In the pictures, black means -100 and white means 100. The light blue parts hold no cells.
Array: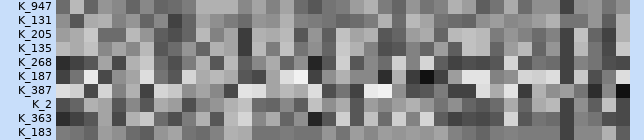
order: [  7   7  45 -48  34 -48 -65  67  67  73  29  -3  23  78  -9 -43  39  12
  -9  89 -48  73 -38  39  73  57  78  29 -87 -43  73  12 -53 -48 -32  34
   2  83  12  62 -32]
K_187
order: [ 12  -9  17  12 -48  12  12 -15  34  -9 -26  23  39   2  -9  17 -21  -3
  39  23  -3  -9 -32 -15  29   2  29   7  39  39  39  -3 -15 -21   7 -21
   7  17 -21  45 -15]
K_947
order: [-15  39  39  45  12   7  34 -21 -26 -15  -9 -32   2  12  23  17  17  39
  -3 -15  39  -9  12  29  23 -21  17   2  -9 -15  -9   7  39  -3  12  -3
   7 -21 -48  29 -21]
K_947

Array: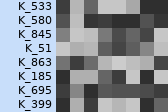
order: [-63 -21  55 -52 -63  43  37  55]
K_399
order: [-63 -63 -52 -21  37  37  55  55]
K_185
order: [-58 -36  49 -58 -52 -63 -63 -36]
K_580
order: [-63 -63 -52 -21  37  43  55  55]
K_399

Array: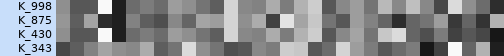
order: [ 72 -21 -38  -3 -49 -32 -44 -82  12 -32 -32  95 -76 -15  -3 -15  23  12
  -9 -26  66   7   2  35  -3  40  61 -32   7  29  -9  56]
K_430
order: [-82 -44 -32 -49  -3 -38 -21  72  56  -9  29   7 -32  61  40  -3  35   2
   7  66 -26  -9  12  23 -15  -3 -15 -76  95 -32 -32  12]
K_430

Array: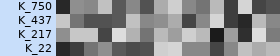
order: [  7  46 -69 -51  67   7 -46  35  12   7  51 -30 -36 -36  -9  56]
K_437
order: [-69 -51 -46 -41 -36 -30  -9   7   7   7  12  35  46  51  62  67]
K_22
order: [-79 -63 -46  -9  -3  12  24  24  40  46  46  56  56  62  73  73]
K_217
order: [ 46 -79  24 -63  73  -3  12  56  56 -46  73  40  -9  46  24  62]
K_217
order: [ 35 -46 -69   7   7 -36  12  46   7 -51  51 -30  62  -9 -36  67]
K_750
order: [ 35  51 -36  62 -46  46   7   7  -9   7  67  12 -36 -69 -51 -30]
K_750

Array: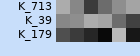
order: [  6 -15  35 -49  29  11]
K_39
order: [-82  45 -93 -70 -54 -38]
K_179

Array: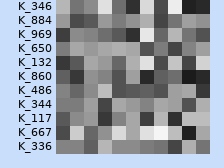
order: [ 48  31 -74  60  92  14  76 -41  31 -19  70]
K_667
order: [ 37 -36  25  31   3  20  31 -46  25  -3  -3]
K_344
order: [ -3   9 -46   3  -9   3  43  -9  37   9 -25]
K_336

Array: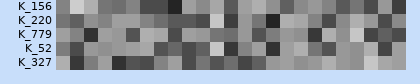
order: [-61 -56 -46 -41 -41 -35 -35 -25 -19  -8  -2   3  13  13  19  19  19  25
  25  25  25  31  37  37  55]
K_52
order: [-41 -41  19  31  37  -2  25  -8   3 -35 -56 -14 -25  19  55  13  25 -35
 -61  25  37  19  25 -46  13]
K_327
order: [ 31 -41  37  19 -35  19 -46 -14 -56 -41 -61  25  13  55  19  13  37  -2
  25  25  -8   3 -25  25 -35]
K_327
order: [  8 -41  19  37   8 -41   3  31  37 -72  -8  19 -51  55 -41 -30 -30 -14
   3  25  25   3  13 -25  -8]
K_220
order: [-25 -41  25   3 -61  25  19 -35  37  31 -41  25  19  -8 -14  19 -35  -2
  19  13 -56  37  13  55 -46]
K_779

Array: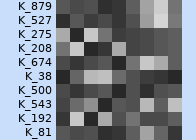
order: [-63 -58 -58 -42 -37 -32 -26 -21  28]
K_81
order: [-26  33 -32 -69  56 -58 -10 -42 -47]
K_208
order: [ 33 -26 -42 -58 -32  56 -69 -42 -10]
K_674
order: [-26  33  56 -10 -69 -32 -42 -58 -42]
K_674
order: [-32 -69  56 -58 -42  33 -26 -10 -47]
K_208

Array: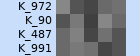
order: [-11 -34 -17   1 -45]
K_487
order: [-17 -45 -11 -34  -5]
K_991
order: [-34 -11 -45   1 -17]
K_487
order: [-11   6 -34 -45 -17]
K_972
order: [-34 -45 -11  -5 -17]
K_991
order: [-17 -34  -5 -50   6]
K_90
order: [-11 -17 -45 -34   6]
K_972

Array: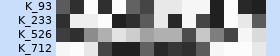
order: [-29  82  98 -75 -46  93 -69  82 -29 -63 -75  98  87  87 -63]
K_233
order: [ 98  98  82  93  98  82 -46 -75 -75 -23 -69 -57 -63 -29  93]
K_712
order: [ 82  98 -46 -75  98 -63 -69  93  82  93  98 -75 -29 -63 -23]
K_93
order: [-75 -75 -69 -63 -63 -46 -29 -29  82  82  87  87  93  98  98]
K_233
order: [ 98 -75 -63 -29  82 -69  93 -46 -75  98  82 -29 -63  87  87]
K_233
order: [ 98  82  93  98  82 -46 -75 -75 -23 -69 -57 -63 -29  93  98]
K_712
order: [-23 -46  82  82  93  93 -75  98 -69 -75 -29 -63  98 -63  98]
K_93

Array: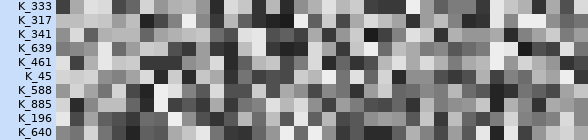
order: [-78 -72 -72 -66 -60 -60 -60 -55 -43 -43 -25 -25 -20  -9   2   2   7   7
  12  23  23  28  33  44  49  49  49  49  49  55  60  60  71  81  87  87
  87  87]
K_317
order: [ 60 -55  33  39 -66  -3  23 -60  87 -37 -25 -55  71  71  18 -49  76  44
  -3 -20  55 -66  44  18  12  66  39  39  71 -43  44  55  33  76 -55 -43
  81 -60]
K_461
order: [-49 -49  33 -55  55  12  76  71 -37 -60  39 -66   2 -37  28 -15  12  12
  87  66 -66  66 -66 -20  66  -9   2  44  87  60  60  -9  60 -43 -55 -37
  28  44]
K_45

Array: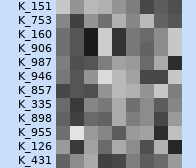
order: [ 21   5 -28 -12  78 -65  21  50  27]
K_955
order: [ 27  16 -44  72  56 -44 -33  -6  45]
K_946
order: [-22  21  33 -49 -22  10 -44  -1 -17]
K_898
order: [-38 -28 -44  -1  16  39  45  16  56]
K_151

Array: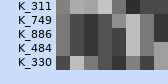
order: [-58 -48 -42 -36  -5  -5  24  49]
K_484
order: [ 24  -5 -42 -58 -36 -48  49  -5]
K_484

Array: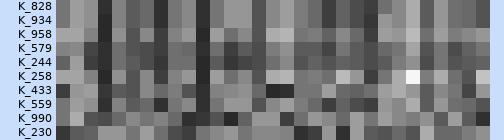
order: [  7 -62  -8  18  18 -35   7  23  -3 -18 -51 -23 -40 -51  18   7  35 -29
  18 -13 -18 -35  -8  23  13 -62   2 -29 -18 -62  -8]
K_559
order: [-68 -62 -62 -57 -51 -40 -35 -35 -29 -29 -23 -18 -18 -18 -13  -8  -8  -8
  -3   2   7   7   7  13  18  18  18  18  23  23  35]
K_934
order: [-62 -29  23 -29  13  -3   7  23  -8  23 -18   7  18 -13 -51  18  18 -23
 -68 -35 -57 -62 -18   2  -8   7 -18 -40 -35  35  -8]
K_990

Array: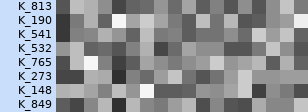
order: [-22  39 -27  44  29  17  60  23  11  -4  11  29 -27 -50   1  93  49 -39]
K_765
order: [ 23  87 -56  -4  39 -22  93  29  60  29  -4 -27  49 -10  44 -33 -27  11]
K_190
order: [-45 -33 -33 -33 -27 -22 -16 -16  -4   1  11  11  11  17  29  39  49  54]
K_813
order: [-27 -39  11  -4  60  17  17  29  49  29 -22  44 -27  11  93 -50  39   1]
K_148
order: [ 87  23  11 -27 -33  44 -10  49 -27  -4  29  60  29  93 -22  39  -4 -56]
K_190

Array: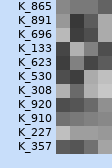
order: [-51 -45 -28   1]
K_623
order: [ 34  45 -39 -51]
K_696
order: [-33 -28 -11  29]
K_357
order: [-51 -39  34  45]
K_696
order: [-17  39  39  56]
K_308

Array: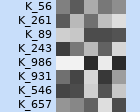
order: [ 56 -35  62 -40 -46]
K_546
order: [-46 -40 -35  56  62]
K_546

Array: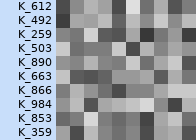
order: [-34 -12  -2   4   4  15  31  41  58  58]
K_890
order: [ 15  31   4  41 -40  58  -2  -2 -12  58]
K_503
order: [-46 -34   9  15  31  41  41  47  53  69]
K_984
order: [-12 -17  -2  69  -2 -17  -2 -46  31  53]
K_853
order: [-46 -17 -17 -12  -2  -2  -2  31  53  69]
K_853
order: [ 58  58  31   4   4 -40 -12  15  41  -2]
K_866
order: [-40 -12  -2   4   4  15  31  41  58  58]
K_866

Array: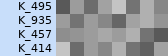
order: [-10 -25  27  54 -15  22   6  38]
K_414
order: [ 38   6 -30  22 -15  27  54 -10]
K_495
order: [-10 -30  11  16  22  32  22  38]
K_457
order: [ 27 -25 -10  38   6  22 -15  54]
K_414
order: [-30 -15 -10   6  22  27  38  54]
K_495
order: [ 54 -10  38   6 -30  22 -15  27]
K_495

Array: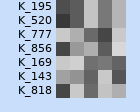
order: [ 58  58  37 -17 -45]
K_777
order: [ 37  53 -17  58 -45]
K_818
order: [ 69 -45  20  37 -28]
K_856
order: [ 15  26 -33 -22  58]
K_143

